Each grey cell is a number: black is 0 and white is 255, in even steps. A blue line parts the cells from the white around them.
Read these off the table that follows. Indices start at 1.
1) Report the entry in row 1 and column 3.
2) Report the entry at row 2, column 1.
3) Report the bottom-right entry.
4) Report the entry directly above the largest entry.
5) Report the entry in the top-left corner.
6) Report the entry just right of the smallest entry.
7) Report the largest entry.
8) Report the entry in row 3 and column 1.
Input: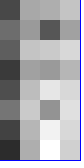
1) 174
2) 109
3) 208
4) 242
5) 72
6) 174
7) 255
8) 94

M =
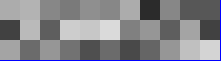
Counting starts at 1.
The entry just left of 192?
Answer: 150
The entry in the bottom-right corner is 212
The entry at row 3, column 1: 164
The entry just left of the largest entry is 199
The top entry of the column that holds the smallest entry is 43
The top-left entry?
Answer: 172
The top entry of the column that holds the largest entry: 135
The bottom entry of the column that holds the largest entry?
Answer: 107
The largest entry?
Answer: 218
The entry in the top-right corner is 87

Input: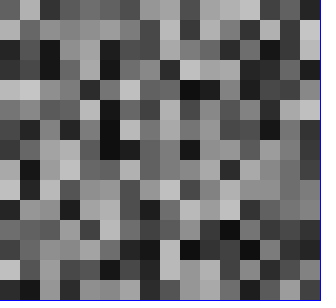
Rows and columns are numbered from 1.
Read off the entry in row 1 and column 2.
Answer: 177
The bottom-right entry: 65
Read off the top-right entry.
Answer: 37
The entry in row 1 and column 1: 97
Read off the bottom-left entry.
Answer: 44
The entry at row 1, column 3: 51
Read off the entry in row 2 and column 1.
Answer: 177
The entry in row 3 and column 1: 37
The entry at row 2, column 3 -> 143
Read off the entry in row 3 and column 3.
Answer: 22
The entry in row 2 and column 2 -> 103

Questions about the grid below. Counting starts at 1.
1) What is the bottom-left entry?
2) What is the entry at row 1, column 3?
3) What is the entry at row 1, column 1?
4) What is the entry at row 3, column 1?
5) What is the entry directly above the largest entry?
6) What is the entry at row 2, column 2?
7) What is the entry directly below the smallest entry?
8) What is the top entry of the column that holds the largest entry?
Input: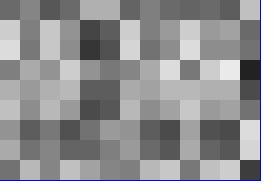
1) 114
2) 87
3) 106
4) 220
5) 141
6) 127
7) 75
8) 93

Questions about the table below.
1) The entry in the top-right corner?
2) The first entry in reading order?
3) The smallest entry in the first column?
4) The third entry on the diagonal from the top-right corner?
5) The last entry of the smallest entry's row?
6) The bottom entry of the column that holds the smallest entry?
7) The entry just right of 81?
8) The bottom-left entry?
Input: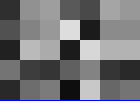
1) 152
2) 47
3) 33
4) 215
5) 116
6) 14
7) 131
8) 41

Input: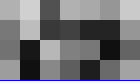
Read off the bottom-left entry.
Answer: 157
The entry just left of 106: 30
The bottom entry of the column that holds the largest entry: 16
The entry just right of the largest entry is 81
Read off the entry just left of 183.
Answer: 23
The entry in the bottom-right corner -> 163
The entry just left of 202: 150
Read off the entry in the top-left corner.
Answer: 177

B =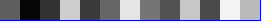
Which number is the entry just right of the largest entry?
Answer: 185
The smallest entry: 6
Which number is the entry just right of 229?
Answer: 117

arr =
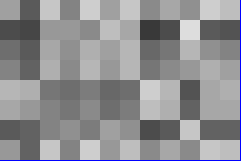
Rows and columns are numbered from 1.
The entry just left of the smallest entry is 167
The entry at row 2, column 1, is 76
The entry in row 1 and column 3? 198
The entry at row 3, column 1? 110
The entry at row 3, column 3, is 167
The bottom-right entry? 190
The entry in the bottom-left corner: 152
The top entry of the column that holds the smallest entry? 138
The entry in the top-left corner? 160
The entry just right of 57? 76
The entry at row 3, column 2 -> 90
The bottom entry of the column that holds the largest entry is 138
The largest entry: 221
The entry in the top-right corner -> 190
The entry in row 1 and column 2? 90
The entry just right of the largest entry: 90

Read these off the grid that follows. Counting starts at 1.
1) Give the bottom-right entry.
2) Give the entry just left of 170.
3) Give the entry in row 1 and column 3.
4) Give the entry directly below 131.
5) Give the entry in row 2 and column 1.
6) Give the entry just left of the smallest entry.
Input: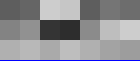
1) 157
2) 184
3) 205
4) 176
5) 131
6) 52
